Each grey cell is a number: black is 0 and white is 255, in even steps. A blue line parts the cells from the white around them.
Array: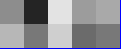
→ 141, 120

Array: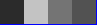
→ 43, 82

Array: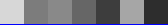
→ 215, 45

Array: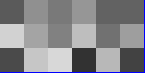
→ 90, 66

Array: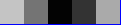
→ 196, 170

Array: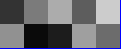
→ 51, 108

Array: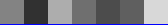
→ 131, 216

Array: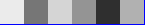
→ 235, 177

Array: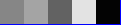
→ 134, 3
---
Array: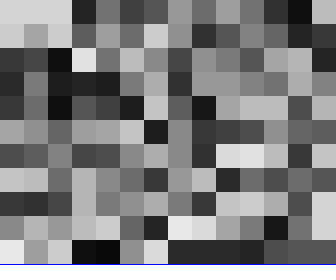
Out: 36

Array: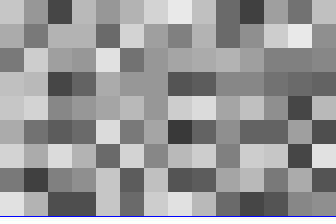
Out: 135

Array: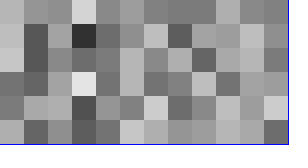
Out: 123

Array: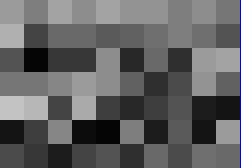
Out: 163

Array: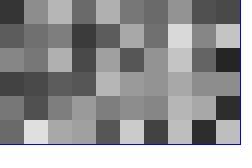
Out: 37

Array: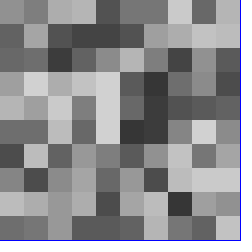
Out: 90

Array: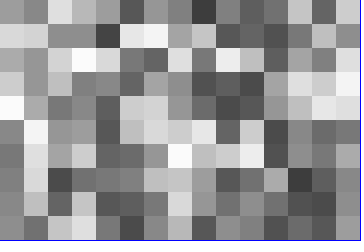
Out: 223

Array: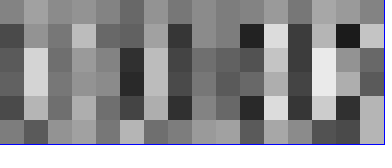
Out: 104

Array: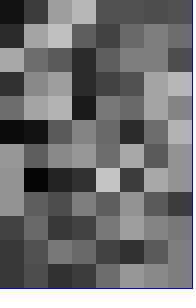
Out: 75
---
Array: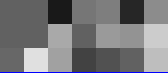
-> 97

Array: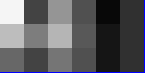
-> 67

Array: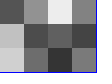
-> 146

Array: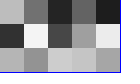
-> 113

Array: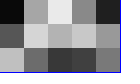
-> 166

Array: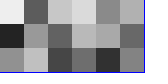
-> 92

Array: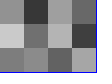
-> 55
